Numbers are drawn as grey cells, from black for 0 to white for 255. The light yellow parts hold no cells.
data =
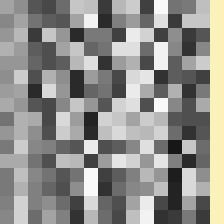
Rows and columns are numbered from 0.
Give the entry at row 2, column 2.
58
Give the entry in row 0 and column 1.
142
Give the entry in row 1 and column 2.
115
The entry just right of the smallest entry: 198
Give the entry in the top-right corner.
191
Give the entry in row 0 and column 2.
85
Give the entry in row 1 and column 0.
135
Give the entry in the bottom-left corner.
135
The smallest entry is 23
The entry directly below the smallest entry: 128
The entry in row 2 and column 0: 150
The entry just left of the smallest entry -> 108
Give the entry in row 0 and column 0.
163
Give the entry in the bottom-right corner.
58
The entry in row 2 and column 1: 184
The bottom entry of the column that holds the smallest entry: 58

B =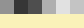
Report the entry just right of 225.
196
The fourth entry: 175

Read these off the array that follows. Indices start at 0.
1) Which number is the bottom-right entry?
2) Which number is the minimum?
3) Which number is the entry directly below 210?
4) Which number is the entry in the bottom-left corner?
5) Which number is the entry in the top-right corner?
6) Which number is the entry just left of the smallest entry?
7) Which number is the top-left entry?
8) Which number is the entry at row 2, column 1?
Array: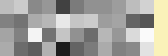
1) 226
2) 29
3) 85
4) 171
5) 210
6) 177
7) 189
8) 129

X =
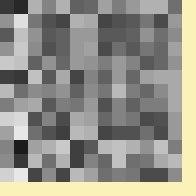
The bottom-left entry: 209
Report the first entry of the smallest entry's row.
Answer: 131
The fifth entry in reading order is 177
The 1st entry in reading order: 56
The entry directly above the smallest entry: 231
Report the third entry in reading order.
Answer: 177
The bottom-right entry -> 139
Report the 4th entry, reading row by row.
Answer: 131
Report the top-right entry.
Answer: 111
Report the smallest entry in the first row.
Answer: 40
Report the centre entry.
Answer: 139
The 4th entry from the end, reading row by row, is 118
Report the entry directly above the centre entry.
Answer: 131
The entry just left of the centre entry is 97
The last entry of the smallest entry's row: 125
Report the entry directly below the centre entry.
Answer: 153
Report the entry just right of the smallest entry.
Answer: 161
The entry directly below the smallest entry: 56
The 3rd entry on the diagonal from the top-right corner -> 146
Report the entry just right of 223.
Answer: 118
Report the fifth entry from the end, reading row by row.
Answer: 125
